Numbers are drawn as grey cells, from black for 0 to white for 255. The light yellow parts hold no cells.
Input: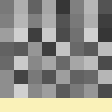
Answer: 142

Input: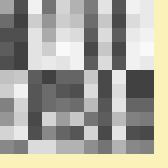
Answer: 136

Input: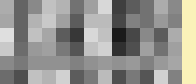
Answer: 108

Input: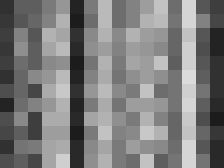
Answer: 78

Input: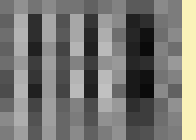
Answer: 124

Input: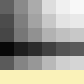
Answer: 90

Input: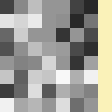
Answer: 241

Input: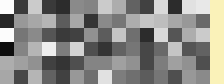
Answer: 167

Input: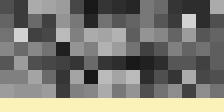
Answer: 156
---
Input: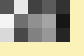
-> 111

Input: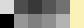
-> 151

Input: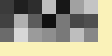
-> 176

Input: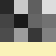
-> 25

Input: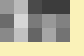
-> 214

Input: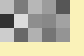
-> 220

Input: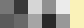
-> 105

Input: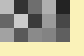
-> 203

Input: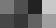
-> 55

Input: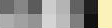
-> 161
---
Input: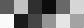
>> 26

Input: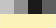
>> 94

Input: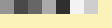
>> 73

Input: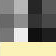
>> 30

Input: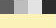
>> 95

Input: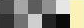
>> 34
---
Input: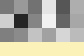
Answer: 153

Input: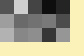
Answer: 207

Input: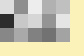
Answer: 142

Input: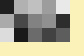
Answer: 177

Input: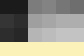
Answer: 27

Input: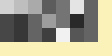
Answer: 190
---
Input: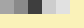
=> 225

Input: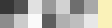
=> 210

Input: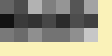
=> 149

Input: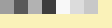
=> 248

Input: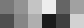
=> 101

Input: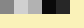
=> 39

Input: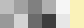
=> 246

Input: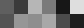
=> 23
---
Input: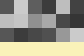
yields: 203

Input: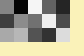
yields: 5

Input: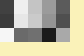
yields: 239

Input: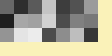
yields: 46

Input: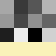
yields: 57

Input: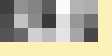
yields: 145

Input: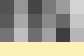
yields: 149

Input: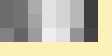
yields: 115
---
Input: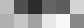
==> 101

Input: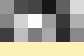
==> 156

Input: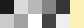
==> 184

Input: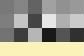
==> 230

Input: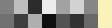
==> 162

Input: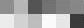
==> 114

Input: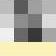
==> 141

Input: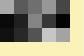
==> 132

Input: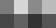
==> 214
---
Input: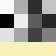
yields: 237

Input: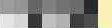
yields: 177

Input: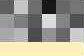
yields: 219

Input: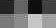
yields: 140

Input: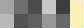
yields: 96

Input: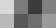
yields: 87

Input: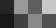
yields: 65
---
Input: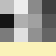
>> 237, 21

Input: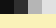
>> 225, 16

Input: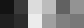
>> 236, 19

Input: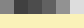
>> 221, 64

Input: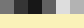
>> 221, 23

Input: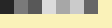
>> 219, 38

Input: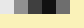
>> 232, 17

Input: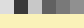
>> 221, 57
